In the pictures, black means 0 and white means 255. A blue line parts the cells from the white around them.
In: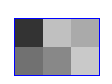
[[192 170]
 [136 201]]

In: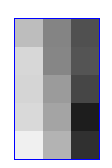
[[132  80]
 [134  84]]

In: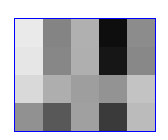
[[132 176]
 [135 175]]

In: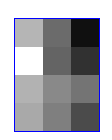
[[107  16]
 [100  49]]

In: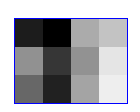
[[  0 171]
 [ 54 146]]

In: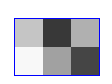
[[ 56 176]
 [161  69]]
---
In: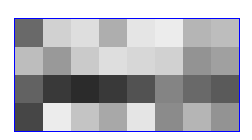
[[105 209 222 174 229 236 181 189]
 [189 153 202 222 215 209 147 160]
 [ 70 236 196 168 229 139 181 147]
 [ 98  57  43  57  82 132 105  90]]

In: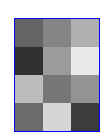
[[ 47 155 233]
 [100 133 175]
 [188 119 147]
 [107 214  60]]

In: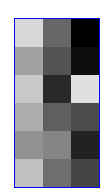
[[200  41 224]
 [173  95  75]
 [193 110  69]
 [145 132  34]
 [161  83  14]
 [216 103   0]]

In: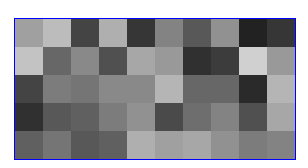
[[195 103 137  80 167 153  48  60 208 153]
 [ 68 124 117 137 137 181 103 103  42 181]
 [ 48  88  96 124 145  74 110 131  80 167]
 [ 96 117  88  96 175 160 167 145 124 131]
 [160 188  68 175  54 131  88 145  34  54]]

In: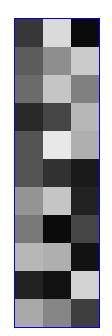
[[ 34  18 211]
 [ 92 141 203]
 [ 41  69 183]
 [ 84 232 175]
 [107 197 128]
 [121  11  69]
 [169 134  62]
 [148 197  34]
 [ 84  49  26]
 [183 175  18]
 [ 55 218  11]]

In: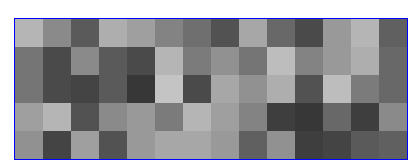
[[145  68 159  82 153 167 167 153  96 145  62  68  90  96]
 [117  74 138  90  74 181 123 145 117 189 131 153 174 104]
 [181 138  90 174 159 131 111  82 167 104  74 153 181  96]
 [159 181  82 138 153 123 181 159 131  62  55 104  62 138]
 [117  74  68  90  55 196  74 167 145 174  82 189 123 104]]

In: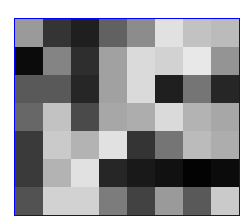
[[ 58 179 225  38  25  17   3  11]
 [ 82 210 210 124  66 154  89 202]
 [ 58 202 179 225  52 117 187 173]
 [103 194  74 167 173 218 179 167]
 [ 11 132  46 161 218 210 232 148]
 [ 89  89  38 161 218  31 117  38]
 [154  52  31  97 140 225 194 187]]
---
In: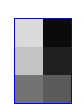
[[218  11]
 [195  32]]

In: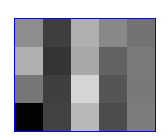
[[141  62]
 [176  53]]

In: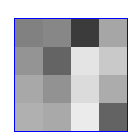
[[129 135]
 [148 100]]

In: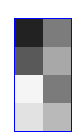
[[ 34 124]
 [ 89 168]]

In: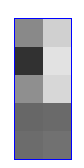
[[137 208]
 [ 49 226]]

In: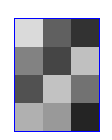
[[218  96]
 [130  69]]

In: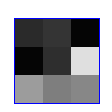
[[42 52]
 [ 5 46]]

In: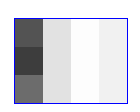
[[ 83 226]
 [ 61 226]]
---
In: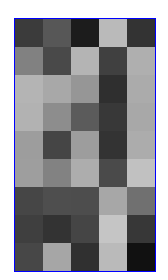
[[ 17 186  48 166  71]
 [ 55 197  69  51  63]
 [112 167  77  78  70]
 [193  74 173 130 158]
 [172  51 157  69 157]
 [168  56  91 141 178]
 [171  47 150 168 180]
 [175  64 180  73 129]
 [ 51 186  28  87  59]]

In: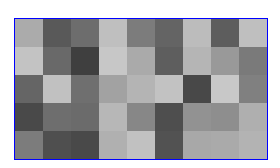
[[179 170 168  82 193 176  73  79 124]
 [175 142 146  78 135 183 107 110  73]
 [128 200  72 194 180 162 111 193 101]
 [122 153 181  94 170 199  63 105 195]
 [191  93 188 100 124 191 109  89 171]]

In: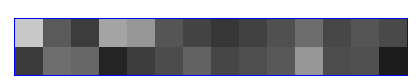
[[ 28  80  77 150  88  78  70  98  76  61  36 103 110  59]
 [ 73  85  71 108  80  65  54  67  85 150 164  60  90 200]]

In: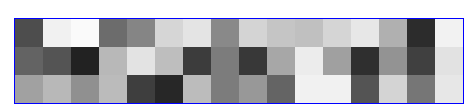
[[231 118 212  84 241 241 100 152 124 188  39  62 187 144 184 161]
 [226  64 147  47 160 236 167  56 124  60 190 227 184  34  84  99]
 [242  44 176 231 213 192 197 212 137 228 214 133 108 250 241  77]]

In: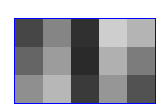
[[ 82 150  58 183 143]
 [124 176  42 156 101]
 [180 206  48 133  70]]

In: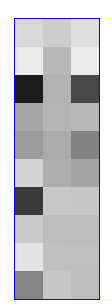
[[189 198 133]
 [191 192 228]
 [189 189 201]
 [198 200  58]
 [164 174 213]
 [130 171 156]
 [184 180 167]
 [ 71 178  29]
 [235 184 235]
 [222 205 216]]
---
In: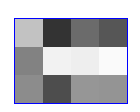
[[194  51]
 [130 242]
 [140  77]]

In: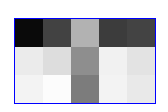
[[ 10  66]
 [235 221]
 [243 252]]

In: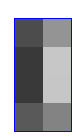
[[ 76 148]
 [ 57 199]
 [ 57 198]]

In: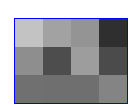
[[195 162]
 [142  77]
 [112 111]]

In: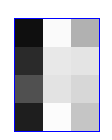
[[ 15 250]
 [ 42 232]
 [ 80 227]]

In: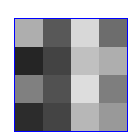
[[174  88]
 [ 37  67]
 [128  81]]

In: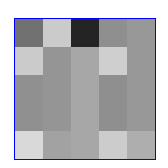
[[113 203]
 [203 149]
 [144 149]]
